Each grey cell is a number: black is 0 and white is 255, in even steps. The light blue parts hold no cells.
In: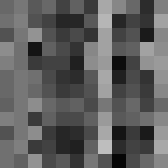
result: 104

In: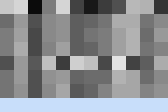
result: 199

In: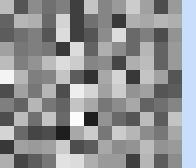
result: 188

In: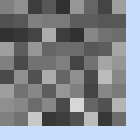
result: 128

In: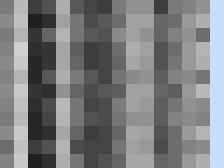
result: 123

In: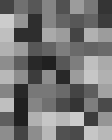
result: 68

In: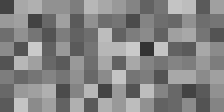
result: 67
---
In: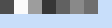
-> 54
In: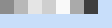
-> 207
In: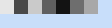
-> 95
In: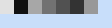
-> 114
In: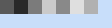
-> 202
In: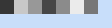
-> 70
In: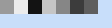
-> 197
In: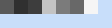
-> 195
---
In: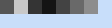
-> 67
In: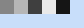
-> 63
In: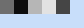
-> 182
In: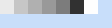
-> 124
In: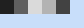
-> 218
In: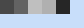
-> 191
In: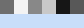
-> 200
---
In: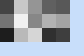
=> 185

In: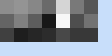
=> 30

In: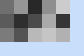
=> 83

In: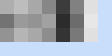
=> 181

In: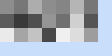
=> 165

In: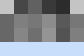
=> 134

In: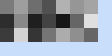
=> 211
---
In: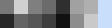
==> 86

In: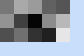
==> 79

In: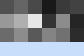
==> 140

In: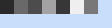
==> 76

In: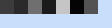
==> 111

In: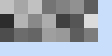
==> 101
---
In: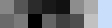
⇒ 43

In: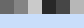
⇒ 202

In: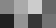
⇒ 204

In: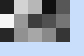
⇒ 183

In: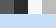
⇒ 247

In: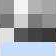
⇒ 180

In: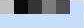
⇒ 53

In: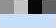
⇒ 8
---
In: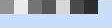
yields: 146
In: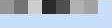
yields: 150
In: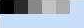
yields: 0
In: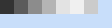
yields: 51
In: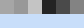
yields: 166
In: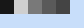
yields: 23
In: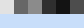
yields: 226
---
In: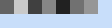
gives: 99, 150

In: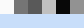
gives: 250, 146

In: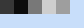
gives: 55, 158

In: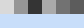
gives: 217, 92

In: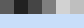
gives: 91, 191

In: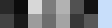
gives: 41, 87

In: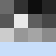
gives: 107, 138
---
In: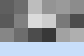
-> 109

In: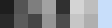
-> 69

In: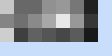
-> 97

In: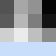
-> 19

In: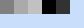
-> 128

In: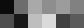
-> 24

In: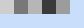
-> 206
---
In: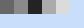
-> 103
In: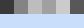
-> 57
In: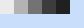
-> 235
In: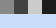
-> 136
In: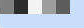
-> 127
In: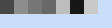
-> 71
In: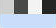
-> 208
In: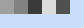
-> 160
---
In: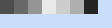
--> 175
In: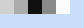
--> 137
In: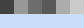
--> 172
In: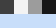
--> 156
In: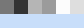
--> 252
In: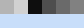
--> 106
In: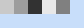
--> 232
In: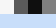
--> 15
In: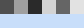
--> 101
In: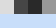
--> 41
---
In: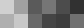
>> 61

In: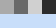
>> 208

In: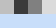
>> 128

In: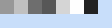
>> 254

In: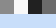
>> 33

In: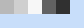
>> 98

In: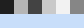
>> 242

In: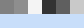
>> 95
